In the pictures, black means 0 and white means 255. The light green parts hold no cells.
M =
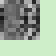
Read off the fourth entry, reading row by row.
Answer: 91
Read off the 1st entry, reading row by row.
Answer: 200
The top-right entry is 159
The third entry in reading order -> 91
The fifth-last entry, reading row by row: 118
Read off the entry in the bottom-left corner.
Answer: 171
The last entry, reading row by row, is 186
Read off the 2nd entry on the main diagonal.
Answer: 106
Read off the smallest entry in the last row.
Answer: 64
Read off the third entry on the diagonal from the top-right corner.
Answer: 64
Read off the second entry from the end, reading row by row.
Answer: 143

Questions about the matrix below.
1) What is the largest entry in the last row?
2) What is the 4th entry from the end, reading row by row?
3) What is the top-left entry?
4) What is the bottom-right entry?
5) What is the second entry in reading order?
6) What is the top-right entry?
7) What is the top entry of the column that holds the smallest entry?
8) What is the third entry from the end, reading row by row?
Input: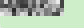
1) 233
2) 135
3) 96
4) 217
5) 201
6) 68
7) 160
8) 80

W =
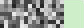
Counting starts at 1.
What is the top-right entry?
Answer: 218
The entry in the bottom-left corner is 37
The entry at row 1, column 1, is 218
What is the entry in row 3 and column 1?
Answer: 147
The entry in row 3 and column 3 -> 163
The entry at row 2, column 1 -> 147
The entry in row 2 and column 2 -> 107
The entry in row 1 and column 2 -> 135
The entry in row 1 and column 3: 205
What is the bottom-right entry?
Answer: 205

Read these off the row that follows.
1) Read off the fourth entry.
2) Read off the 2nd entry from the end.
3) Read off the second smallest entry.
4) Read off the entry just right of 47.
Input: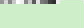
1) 201
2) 47
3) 63
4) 239

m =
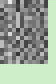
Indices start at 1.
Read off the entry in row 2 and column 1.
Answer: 174
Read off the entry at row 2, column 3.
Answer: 129
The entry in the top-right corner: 69
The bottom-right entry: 160
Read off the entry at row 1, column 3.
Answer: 231
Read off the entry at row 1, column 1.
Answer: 160
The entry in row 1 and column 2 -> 145
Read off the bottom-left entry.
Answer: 84
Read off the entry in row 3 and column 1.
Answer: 69
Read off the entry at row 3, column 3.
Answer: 160

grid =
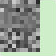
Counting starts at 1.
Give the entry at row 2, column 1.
96
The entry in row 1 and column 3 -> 112
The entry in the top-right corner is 42
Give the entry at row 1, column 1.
144
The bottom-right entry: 68
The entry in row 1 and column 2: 159
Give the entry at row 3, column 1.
201
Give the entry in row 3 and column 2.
112
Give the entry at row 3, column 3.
96

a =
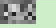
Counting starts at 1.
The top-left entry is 133
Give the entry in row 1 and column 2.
149
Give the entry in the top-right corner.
133
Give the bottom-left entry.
102
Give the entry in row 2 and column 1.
102
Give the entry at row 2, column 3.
192
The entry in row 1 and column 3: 133
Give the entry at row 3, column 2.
58
